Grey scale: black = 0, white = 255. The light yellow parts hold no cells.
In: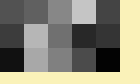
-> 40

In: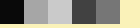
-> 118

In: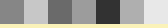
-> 134

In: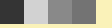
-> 137

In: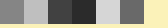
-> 105

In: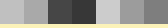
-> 126
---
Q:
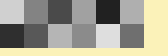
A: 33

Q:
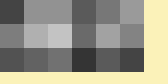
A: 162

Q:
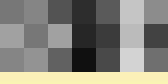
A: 188

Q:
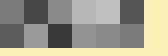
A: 191

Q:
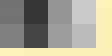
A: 149

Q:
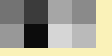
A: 166

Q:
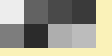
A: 73
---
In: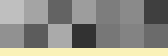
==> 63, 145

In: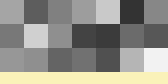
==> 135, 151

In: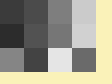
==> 203, 133

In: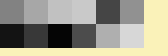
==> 145, 19

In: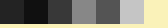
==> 197, 35

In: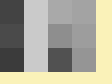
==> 163, 59

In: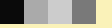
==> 121, 10

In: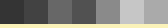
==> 170, 52
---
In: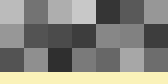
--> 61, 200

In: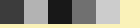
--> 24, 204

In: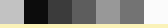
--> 93, 251

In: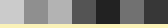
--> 84, 203

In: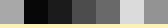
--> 76, 219

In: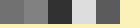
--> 49, 221

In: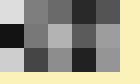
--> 179, 221

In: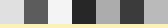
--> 39, 244
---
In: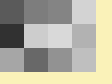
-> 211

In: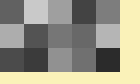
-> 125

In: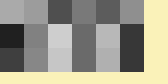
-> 143

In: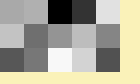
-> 225

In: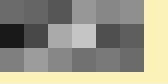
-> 143

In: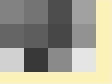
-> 161
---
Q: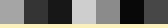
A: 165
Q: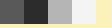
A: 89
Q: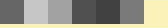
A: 102
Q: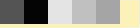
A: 84
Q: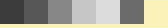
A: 60
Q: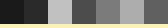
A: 26
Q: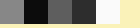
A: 135
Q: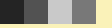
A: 36
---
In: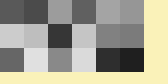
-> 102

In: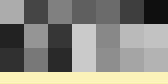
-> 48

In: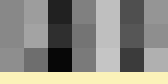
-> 142

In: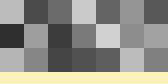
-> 182

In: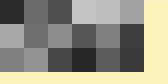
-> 128

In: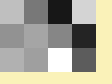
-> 177

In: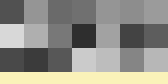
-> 73

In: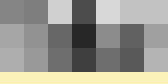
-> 174
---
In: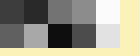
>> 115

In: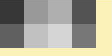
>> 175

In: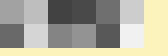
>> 66

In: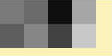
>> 15

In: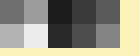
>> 29

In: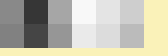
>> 166

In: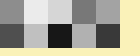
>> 214

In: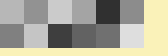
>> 203

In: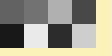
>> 175

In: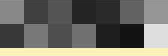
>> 85
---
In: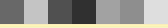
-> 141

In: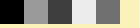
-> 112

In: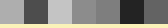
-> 126

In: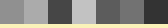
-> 114

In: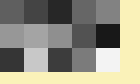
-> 102

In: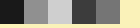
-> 117
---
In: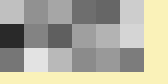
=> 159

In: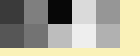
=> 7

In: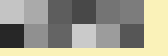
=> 72

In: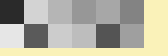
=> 151

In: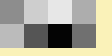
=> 206

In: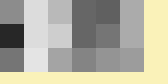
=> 102
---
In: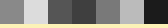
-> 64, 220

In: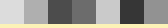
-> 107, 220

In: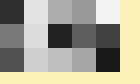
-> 33, 242

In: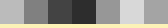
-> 46, 216

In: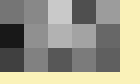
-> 178, 201

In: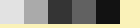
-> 52, 226

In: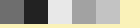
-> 232, 232

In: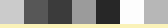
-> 155, 253
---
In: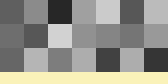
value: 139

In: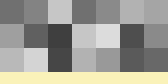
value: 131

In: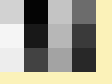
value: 4

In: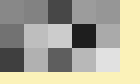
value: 130

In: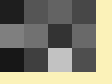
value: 85

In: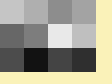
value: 175
